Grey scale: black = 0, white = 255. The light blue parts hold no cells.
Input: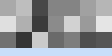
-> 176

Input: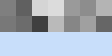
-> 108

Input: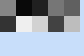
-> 239

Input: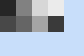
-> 101

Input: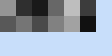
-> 117

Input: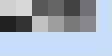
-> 50

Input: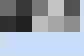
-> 32
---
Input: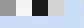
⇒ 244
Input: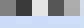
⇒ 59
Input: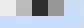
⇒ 187
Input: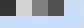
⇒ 210
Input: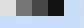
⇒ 119
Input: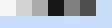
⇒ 211
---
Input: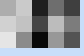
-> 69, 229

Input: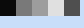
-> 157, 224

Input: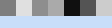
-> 170, 224

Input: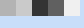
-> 52, 240

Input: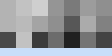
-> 143, 207

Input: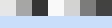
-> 249, 249

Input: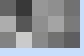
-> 143, 202

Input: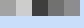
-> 63, 205

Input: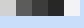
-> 59, 243

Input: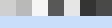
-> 87, 244
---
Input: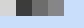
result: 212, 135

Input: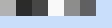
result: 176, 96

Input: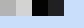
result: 180, 32

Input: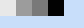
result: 232, 2

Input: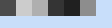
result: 75, 141

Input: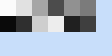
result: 251, 63
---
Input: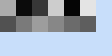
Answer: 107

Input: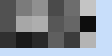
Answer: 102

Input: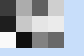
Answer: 229

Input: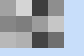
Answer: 156

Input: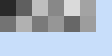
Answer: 103

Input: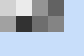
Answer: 110

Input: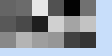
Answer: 164

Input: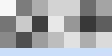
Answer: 57
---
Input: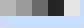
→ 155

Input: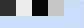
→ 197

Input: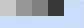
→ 151

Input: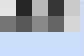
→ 88

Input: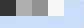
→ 175

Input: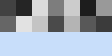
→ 59

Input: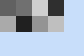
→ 97

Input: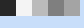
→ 164

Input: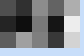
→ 36
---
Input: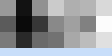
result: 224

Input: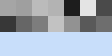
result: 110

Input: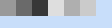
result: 203

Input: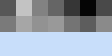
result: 138

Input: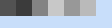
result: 186

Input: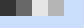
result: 180

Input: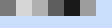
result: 156
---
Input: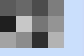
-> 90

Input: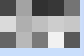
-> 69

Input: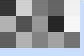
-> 53

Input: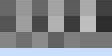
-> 104

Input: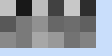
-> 194

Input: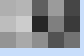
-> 175

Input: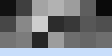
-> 17

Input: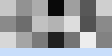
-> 199

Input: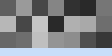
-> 95

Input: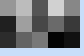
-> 151
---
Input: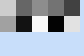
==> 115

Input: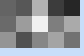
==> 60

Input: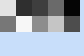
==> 106

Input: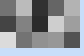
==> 101

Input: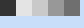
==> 152

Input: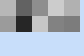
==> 204
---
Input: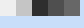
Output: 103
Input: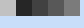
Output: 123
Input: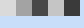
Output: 58
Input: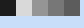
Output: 92
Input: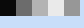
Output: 151
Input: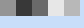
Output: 184
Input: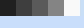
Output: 249
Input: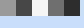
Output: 47
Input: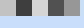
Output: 151
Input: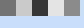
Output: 138
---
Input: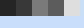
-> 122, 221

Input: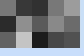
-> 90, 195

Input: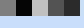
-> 192, 192

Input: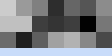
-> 52, 205

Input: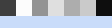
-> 222, 252

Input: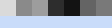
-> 45, 217
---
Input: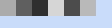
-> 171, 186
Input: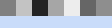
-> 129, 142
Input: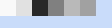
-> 251, 162
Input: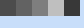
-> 76, 56
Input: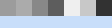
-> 156, 50
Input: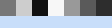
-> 119, 45
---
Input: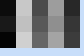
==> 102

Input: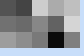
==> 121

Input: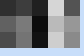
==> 18

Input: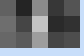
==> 157

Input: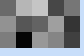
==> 152

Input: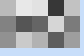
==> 178
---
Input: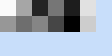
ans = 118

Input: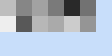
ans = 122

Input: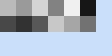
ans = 129

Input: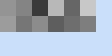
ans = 184

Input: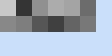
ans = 171

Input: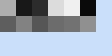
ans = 219
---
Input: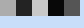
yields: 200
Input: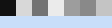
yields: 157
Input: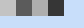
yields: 91
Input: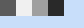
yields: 240
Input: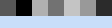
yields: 196
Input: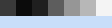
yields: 150
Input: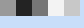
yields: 118
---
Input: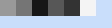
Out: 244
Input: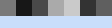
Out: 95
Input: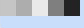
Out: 35
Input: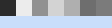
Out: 123
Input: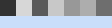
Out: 110
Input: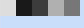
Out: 119
